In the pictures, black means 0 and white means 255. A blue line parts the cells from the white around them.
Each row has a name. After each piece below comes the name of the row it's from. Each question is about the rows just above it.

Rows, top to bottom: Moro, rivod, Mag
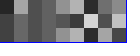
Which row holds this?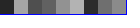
Moro
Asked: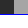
Mag

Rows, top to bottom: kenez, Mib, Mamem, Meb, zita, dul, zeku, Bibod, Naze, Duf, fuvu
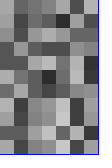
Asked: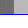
dul
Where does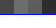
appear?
Mib
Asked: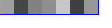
Naze
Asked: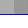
Mamem

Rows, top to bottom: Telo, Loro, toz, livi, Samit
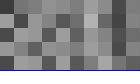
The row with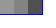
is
toz
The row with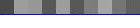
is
Samit
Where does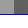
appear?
toz
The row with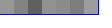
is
livi
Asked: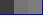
Telo
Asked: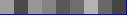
Loro

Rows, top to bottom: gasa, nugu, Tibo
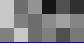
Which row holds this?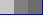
nugu
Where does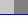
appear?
nugu
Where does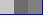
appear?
Tibo
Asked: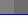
nugu

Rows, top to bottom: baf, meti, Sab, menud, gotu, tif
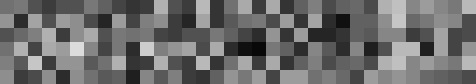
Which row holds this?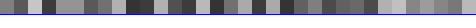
gotu
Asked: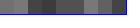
Sab

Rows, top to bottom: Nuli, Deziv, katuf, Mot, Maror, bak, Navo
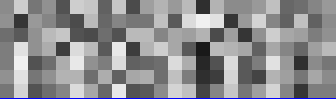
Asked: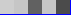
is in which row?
Nuli
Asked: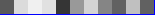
Deziv
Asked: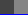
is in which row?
Navo
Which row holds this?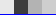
Mot
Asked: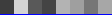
bak

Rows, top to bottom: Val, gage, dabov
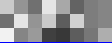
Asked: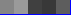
dabov
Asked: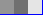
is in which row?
Val
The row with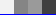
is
dabov
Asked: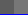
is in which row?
dabov
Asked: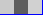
gage
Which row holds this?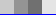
Val
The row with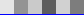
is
gage

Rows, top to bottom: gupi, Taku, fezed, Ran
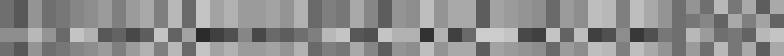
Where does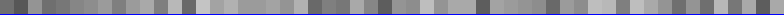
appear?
gupi
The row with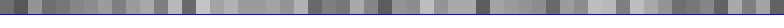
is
Taku
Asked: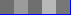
Ran
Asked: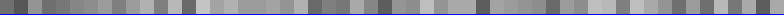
Ran
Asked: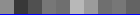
fezed

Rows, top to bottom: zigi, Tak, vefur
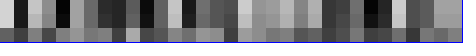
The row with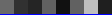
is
Tak
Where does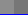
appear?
vefur
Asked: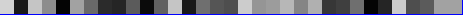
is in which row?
zigi
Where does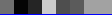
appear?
zigi

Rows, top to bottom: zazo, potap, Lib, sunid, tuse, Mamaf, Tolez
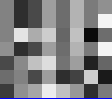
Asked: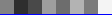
potap
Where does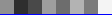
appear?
sunid
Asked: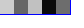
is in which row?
Lib
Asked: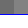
Mamaf
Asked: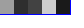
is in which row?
Mamaf
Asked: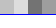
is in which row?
tuse
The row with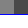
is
Mamaf

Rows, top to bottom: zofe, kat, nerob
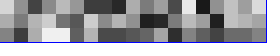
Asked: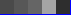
nerob
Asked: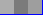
zofe

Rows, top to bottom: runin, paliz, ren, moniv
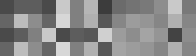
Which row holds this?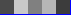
runin
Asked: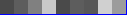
ren
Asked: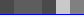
runin
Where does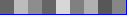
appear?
paliz
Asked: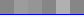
paliz

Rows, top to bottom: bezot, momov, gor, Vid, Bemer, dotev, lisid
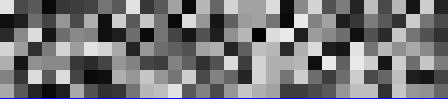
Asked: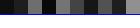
gor
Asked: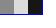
gor
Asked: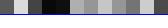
dotev
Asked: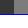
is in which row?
momov
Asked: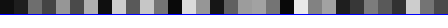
momov
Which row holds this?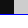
momov

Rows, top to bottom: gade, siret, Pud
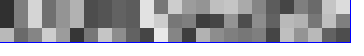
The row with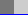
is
gade
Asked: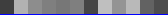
Pud

